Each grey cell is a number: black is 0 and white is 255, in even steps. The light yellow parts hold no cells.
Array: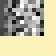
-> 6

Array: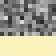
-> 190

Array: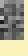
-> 114

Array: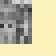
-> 109

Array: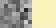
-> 177

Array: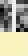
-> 17

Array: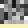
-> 218

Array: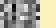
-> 200
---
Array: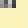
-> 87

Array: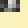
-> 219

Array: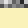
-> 138

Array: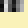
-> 25

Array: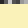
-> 67

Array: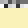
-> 98

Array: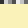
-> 236

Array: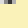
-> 136

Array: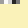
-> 210

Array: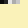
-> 229
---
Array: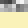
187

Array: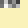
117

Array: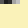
87

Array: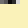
111

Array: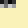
189

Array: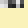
232

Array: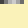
66

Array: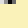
224
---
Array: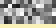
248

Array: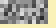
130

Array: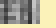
156

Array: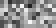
177

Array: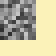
135
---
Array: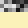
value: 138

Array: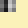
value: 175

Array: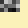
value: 26

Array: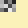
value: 235

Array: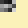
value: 45

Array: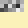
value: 143

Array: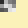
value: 223

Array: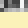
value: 179

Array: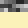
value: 79
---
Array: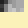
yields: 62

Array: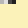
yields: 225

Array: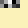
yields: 178

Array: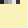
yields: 146

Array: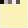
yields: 192

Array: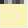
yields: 139

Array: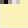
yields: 10
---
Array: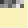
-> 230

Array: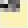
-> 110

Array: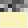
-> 122

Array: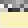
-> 104

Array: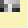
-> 136

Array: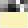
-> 225

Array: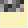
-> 74
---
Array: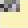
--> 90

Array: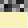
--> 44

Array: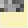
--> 164

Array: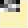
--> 192

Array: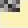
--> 36

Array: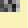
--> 122

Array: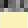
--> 111
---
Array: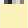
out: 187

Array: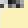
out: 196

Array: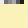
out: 141

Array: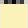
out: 114

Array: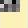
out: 164

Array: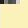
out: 87
